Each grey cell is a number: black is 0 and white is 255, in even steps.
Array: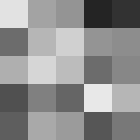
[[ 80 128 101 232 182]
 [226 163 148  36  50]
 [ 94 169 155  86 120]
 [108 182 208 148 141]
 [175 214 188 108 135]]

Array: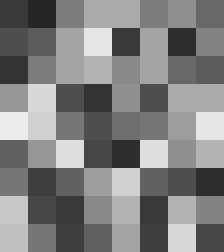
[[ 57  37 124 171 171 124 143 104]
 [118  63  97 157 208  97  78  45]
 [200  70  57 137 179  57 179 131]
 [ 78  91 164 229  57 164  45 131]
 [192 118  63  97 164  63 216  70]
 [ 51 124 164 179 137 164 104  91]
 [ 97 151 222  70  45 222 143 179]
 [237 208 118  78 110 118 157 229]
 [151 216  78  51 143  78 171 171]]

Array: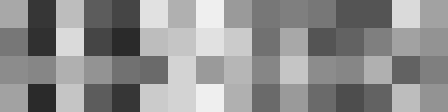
[[162  42 197  92  54 203 211 239 176 106 154 106  77  98 189 147]
 [119  48 218  69  42 189 197 225 203 113 168  84  98 127 162 147]
 [168  54 189  92  69 225 176 239 154 119 127 119  84  84 218 162]
 [140 134 176 147 113 106 211 154 182 134 197 140 134 176  98 127]]

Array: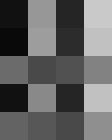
[[107  73  81 130]
 [ 99  87  73 143]
 [ 17 137  37 193]
 [ 17 151  37 201]
 [  9 157  44 193]]

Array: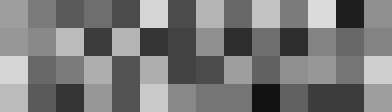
[[187  90  52 151  82 201 137 117 117  18  97  60  60 158]
 [213 104 123 174  82 174  67  75 158  97 143 151 117 207]
 [158 123  90 110  75 213  75 180 104 194 123 219  31 143]
 [151 137 187  60 180  52  67 143  45 110  45 131 104 131]]

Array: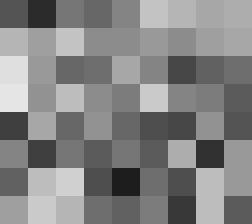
[[ 84  43 118 103 132 195 181 167 173]
 [132  63 118  91 118  91 173  49 153]
 [229 146 189 140 124 202 132 124  91]
 [223 153 103 110 167 132  71  97 110]
 [181 159 195 140 140 153 140 159 167]
 [ 63 167 103 146 103  78  71 146  84]
 [ 97 189 208  78  29 110  78 189 153]
 [159 202 181 110  97 124  56 189  91]]

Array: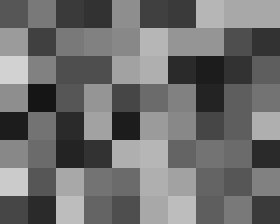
[[142  21  86 149  70 107 129  35  94 115]
 [ 70  42 189 100  78 168 189  94 121  58]
 [155  64 121 129 136 182 149 149  78  50]
 [203  86 168 115 107 175 162 100  86 129]
 [136 107  35  50 175 182 100 115 107  42]
 [ 28 115  42 162  28 155 136  70  94 175]
 [ 86 121  58  50 142  64  58 182 168 168]
 [210 129  78  78 162 175  42  28  50  94]]
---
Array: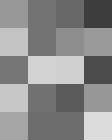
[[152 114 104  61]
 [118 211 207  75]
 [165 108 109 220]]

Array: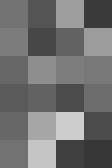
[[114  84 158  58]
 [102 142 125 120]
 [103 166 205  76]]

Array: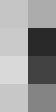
[[197 172]
 [217  66]]

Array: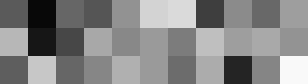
[[ 90   8 102  85 146 211 218  62 139 104 158]
 [ 94 199 102 134 176 154 108 172  36 133 249]]

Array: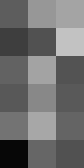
[[ 93 151 164]
 [ 98 163  83]
 [115 167 100]]

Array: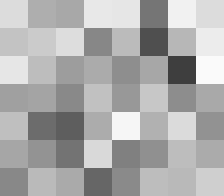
[[220 174 168 232 230 117 241 220]
 [230 189 157 171 142 167  62 250]
 [191 108  94 172 246 177 219 146]
 [136 186 170 102 138 189 185 207]]

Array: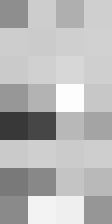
[[142 205 175 207]
 [202 208 215 207]
 [ 56  70 184 164]
 [121 136 196 185]]
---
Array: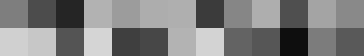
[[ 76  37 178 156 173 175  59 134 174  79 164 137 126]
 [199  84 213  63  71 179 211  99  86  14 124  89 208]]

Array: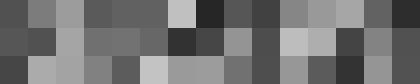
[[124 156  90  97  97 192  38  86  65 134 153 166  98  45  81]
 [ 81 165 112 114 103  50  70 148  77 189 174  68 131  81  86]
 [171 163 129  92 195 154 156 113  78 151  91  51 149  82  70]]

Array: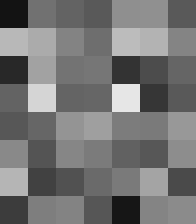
[[113  99  89 143 144  89  19]
 [171 131 110 188 179 132 184]
 [162 115 118  51  76 101  40]
 [213 100 102 230  54  89  99]
 [102 148 159 124 122 152  87]
 [ 84 134 123  97  87 141 137]
 [ 65  81 106 122 164  74 181]
 [126 131  86  22 132 139  60]]

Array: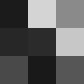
[[212 138  27]
 [ 43 199  39]
 [ 25  86  73]]

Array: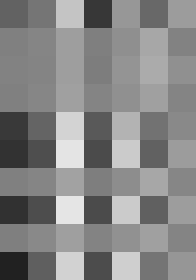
[[117 196  55 151 104 156  98]
 [133 158 127 143 167 130 128]
 [132 158 125 148 171 144 130]
 [134 160 132 144 160 132 128]
 [100 211  89 179 114 137  57]
 [ 78 228  75 203  97 156  50]
 [133 162 126 141 167 134 128]
 [ 77 229  75 203  96 157  49]
 [137 159 131 145 160 132 127]
 [ 95 210  76 207 116 150  33]]

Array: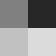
[[ 39 128]
 [219 193]]

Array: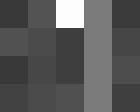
[[ 83 253 123  59  57]
 [ 75  62 123  70  81]
 [ 71  62 123  77  57]
 [ 75  80 123  63  66]]

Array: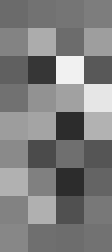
[[114 117 125 107]
 [172 108 158 131]
 [ 54 241  88  96]
 [146 161 230 113]
 [164  44 178 157]
 [ 75 111  85 138]
 [128  44 100 177]
 [176  80 120 130]
 [111 109 114 135]]

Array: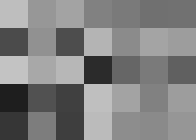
[[151 163 129 122 112 113 190]
 [145  77 180 139 164 157  75]
 [168 183  43 102 122  96 195]
 [ 81  64 191 163 129 157  30]
 [125  62 187 141 138 150  54]]
